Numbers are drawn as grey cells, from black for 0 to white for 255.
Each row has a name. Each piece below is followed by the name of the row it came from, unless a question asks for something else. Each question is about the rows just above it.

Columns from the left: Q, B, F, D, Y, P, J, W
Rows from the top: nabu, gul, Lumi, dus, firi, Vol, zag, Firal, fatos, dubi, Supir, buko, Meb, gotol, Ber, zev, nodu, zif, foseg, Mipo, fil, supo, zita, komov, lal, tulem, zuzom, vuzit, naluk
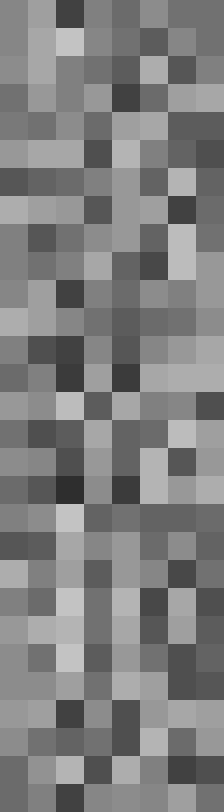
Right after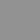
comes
[180]
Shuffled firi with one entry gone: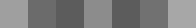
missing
[121]

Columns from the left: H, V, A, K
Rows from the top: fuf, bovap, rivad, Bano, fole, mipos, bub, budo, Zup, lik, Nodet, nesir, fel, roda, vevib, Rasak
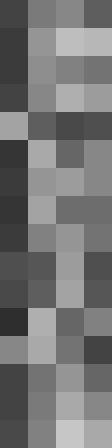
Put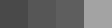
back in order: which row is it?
Nodet
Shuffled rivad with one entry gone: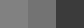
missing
[141]
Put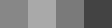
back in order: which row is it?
vevib
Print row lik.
[ 79  86 156  79]

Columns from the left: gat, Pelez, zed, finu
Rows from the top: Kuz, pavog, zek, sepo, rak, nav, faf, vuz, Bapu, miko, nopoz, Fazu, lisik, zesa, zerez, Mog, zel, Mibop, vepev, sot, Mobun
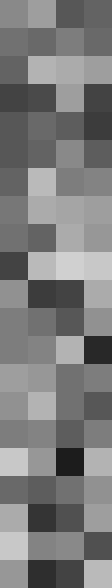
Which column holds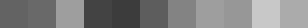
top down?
finu
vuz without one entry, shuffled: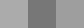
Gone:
[165]
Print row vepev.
[171  52  80 158]
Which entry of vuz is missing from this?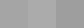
[119]
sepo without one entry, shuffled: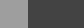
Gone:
[74]

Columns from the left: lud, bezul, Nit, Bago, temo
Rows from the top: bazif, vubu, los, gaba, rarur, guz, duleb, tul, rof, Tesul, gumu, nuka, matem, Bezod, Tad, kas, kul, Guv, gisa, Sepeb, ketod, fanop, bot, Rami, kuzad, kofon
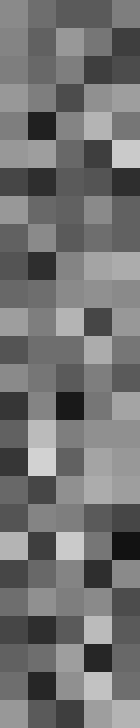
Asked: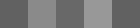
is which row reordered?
tul
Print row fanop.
[110 144 126 138  76]
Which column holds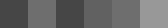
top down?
lud
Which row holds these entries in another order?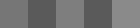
Bezod
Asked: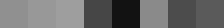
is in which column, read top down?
temo

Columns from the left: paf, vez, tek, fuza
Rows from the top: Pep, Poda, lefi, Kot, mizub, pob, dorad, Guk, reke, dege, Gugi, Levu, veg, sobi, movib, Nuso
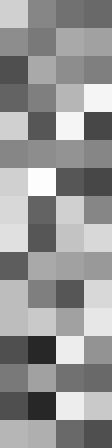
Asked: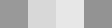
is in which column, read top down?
fuza
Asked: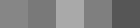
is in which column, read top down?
vez
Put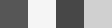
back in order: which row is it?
mizub
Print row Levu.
[189 201 161 231]

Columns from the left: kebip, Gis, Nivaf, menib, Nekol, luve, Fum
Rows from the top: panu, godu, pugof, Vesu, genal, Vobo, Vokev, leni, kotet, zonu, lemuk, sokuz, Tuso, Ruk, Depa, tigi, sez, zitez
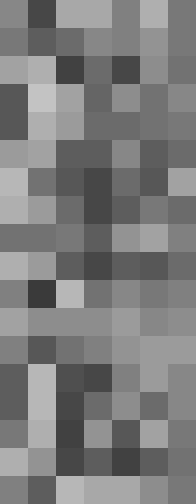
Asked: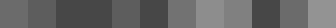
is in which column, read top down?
menib
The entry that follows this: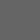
[141]
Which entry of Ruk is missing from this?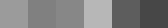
[79]
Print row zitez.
[128  93 183 168 168 141 120]
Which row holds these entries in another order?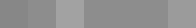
sokuz
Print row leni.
[175 155 107  71  93 120 107]

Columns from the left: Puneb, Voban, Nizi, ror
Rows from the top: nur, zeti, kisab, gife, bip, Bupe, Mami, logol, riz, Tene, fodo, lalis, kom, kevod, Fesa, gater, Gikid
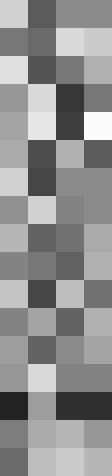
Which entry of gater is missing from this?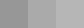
[125]
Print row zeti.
[119 106 217 203]
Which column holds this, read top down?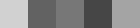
Voban
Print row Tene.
[131 119  98 176]
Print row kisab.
[223  84 119 176]

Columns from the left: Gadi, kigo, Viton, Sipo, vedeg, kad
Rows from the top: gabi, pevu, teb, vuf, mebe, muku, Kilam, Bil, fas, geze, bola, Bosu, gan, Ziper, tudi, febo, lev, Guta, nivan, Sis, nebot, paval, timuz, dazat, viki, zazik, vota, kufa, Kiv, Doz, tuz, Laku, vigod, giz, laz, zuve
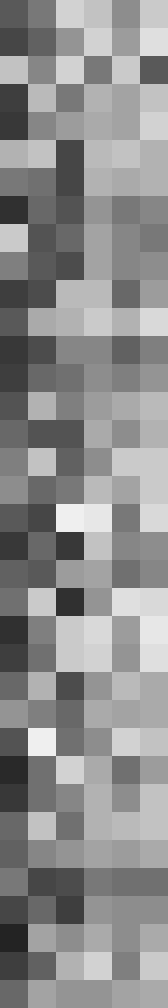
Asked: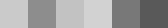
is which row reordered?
gabi
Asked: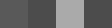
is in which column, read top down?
kigo

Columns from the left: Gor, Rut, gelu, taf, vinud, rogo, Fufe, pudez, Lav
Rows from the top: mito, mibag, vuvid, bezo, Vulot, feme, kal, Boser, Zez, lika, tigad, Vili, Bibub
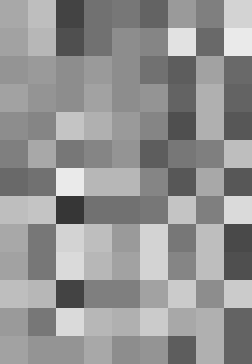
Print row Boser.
[190 196  54 113 113 119 196 127 218]
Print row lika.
[162 119 218 183 162 211 133 190  79]
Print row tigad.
[190 183  67 127 127 162 203 141 203]
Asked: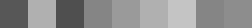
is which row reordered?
Vulot
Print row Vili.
[154 119 218 183 176 203 168 176  99]

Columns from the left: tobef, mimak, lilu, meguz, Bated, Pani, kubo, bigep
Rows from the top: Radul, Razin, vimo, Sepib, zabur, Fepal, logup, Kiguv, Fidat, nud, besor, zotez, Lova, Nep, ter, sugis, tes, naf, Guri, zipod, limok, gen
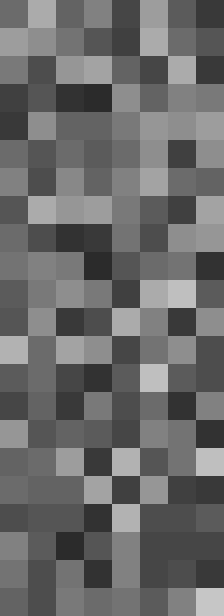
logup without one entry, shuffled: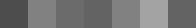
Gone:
[136]
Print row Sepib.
[ 64  85  50  43 142  99 129 121]
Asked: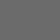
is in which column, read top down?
mimak

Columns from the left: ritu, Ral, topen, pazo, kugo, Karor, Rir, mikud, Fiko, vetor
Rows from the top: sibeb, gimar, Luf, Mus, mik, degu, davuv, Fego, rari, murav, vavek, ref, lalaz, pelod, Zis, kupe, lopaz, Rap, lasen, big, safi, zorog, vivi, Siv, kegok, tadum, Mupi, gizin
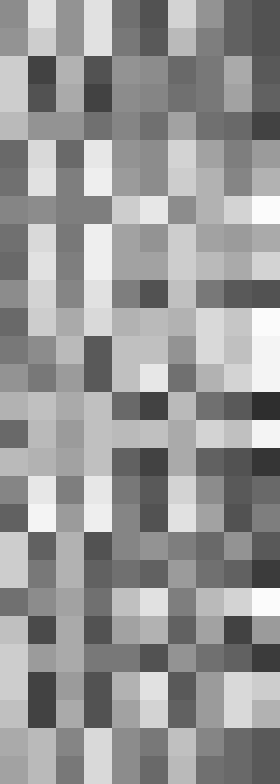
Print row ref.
[105 205 170 217 178 186 178 217 198 251]
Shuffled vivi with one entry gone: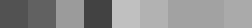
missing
[74]
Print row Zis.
[178 192 170 192 105  66 186 112  89  46]
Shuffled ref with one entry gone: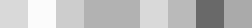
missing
[198]
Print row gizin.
[162 186 120 217 140 105 186 112 105  89]

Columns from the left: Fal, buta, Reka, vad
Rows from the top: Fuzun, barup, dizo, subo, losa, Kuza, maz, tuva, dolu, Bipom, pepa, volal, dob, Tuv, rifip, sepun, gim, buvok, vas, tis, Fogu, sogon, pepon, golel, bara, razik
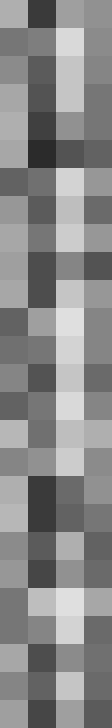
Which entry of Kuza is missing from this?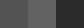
[167]
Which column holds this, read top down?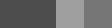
buta

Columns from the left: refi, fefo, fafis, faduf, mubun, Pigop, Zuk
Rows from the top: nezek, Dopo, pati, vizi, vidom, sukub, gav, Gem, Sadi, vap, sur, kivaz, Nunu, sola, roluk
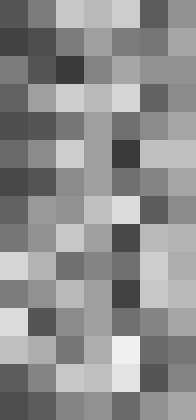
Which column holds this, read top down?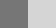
refi
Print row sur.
[124 145 185 159  66 199 185]
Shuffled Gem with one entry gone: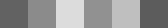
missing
[153]
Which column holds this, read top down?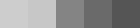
Pigop
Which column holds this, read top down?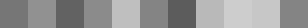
Pigop
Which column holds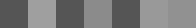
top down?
fefo

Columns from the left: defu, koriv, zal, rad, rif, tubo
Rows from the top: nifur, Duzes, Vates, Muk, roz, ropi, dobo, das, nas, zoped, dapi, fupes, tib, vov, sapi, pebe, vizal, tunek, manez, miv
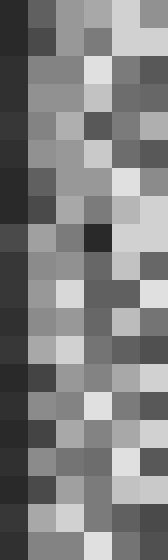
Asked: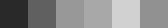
nifur
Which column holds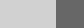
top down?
tubo
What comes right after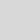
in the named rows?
[96]
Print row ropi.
[ 48 145 152 201 109  88]
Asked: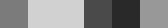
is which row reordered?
Duzes

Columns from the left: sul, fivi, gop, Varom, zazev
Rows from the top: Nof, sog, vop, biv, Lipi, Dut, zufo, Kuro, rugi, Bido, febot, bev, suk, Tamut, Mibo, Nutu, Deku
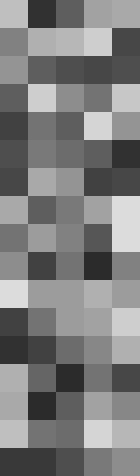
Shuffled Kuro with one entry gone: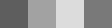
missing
[169]
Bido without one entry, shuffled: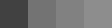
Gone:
[43]
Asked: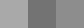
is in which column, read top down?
sul
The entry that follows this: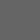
[43]
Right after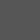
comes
[220]

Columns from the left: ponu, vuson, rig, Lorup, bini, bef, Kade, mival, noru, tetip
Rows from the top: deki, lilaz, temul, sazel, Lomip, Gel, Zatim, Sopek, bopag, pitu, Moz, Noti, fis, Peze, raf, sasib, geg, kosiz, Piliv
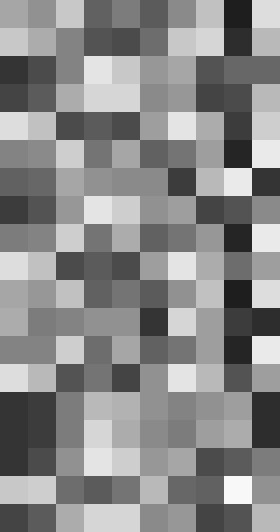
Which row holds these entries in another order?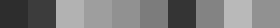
raf
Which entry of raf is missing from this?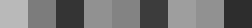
[178]
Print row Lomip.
[221 193  75  91  75 158 228 172  60 206]
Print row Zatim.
[ 97 103 166 145 138 138  60 185 234  52]
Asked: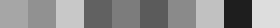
deki

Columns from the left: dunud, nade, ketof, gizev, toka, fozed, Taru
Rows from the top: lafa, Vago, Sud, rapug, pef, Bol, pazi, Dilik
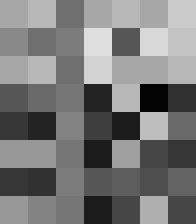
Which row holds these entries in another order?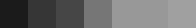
Bol
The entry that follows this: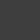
[27]
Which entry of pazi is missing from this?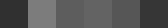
[78]
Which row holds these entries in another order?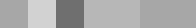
Sud
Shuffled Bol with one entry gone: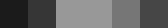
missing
[160]
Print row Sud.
[167 183 111 210 167 167 183]

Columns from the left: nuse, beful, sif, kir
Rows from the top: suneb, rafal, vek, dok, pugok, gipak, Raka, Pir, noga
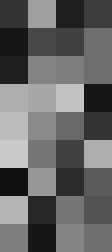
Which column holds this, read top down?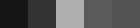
kir
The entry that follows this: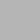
[38]
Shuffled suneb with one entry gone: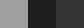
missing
[59]
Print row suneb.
[ 52 159  30  59]
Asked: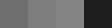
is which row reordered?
vek

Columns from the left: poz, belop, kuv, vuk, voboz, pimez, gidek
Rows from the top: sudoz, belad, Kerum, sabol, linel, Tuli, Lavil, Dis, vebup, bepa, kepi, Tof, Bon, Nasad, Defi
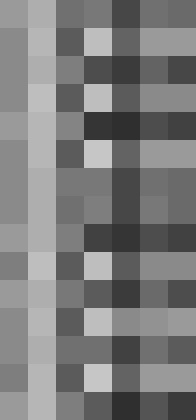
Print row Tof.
[138 182  91 190 138 146 154]
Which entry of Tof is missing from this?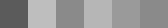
[146]
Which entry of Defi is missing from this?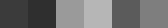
[84]
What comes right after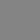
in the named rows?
[53]

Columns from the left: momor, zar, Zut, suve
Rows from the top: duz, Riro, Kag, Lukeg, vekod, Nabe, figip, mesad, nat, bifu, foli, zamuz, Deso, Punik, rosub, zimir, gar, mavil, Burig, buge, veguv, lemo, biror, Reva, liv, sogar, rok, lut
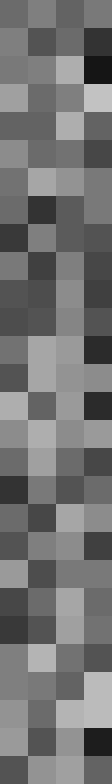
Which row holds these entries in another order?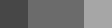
lemo
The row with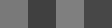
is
bifu
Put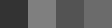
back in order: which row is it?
Riro
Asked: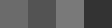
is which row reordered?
mavil
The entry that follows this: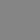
[83]
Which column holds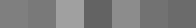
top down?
momor

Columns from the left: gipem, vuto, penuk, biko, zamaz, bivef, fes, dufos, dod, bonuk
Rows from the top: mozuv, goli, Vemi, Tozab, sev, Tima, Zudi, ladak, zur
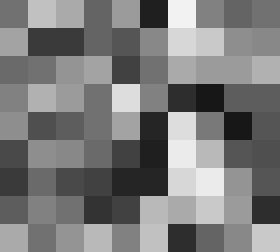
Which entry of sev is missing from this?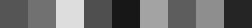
[121]
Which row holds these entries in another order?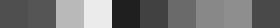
Tima
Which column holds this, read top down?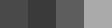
gipem

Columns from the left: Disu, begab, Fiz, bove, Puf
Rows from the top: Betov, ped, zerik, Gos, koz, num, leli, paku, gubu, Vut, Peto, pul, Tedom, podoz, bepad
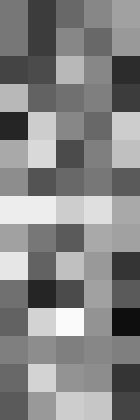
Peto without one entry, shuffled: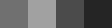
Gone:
[90]
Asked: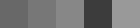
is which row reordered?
ped
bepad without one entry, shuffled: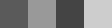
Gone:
[198]
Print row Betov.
[119  60 104 135 161]
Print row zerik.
[ 68  75 184 135  44]
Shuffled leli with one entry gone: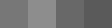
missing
[83]

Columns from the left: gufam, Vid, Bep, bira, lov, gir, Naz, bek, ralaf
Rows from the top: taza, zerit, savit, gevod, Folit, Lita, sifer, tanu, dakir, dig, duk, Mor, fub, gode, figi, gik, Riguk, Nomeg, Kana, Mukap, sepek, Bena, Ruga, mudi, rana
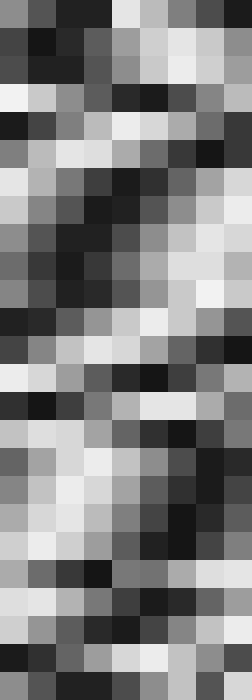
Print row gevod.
[242 201 141  92  41  27  76 133 187]
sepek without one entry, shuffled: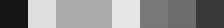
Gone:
[114]
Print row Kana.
[171 215 229 187 127  68  21  41  92]
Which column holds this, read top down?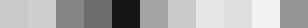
bek

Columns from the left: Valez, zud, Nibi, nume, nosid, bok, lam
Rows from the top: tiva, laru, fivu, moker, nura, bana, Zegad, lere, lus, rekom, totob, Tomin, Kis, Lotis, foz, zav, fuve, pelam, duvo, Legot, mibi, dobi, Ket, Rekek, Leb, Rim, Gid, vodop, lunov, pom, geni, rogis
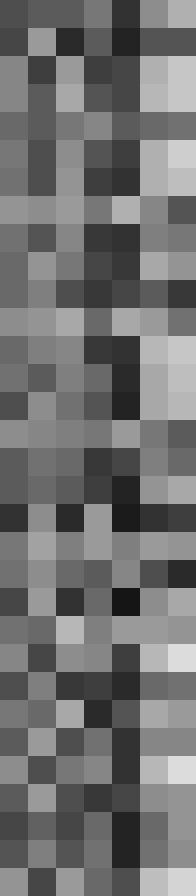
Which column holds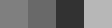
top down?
Nibi
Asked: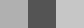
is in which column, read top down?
lam
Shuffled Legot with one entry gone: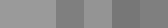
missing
[162]
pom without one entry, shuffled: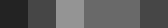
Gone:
[97]

